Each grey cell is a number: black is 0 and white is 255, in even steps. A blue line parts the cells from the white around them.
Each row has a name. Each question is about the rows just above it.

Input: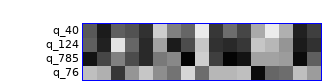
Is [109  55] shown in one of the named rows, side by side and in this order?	no
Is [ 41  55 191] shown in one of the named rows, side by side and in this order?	no
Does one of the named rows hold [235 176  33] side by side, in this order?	yes

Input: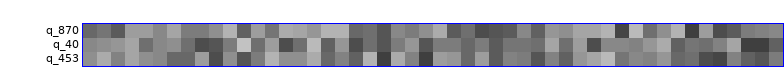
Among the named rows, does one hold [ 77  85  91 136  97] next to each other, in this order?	yes
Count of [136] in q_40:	4
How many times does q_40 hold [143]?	2
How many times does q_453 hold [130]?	7
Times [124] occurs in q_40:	5
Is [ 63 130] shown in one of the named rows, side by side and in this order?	no
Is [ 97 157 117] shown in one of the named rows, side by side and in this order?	yes

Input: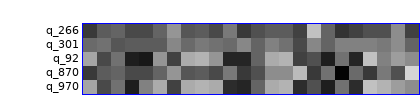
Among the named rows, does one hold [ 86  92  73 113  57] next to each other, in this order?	no
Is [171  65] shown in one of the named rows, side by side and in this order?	yes
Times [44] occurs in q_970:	3

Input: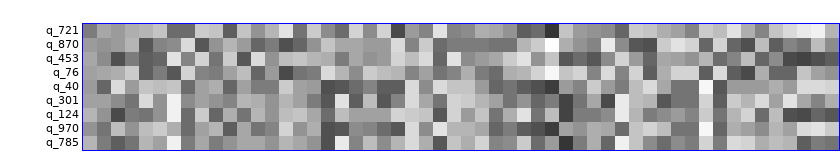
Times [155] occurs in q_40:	10
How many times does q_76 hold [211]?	6
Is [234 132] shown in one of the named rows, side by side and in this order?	yes

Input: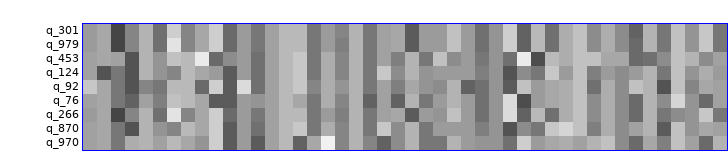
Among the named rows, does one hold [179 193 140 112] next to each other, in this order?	no
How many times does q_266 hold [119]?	5
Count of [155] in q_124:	9
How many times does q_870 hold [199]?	3
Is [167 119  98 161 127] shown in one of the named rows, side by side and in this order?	yes
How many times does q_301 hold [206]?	3

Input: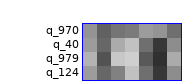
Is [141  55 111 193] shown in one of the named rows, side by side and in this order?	no
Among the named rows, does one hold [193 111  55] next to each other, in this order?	yes

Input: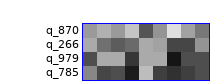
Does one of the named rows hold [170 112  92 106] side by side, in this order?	yes
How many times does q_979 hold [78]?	3
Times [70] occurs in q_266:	2
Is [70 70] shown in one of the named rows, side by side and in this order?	yes
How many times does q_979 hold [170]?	4
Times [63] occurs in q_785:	2
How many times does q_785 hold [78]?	2

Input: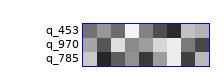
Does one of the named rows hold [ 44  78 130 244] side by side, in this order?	no
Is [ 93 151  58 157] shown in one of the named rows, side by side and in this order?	no
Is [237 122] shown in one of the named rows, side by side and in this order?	yes

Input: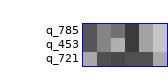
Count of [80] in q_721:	3
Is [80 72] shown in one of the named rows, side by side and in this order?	yes

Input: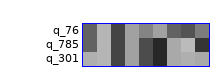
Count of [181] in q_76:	1
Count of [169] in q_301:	2

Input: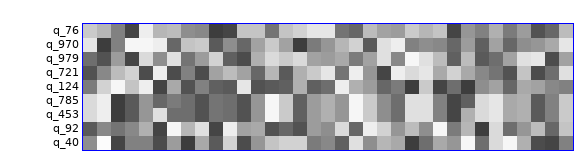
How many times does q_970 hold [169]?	1
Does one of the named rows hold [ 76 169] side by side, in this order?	no
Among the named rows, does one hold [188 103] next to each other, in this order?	yes
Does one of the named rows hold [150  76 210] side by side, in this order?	no
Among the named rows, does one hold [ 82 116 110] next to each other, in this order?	yes
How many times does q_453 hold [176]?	3
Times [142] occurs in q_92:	2

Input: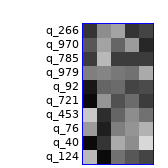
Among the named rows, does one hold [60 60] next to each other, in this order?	yes
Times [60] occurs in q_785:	4
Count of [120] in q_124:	0
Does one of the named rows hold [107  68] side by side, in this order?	yes

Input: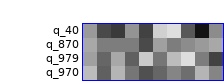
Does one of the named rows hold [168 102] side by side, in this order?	no
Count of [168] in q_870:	2

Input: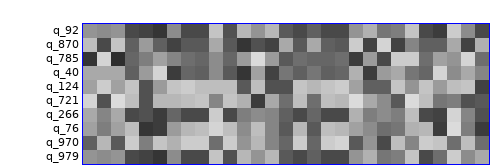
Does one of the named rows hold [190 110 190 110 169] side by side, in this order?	no
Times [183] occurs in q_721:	3
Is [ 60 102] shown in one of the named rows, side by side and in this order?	yes
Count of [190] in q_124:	5
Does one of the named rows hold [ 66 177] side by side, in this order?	yes

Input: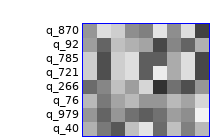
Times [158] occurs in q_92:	1
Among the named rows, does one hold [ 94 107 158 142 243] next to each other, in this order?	no
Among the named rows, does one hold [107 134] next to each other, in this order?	yes
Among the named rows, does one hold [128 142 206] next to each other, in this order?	no
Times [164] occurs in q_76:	2
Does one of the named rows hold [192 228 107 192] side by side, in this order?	yes

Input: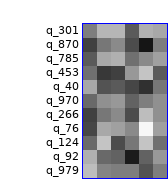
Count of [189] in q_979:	1
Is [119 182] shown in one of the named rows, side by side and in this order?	no
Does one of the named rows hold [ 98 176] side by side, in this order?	no
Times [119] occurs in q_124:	1
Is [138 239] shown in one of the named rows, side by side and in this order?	no

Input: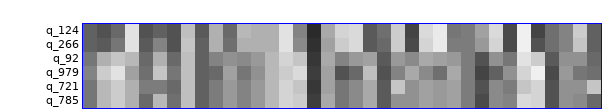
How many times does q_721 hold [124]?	5
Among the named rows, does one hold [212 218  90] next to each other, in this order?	yes
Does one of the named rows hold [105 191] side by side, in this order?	yes

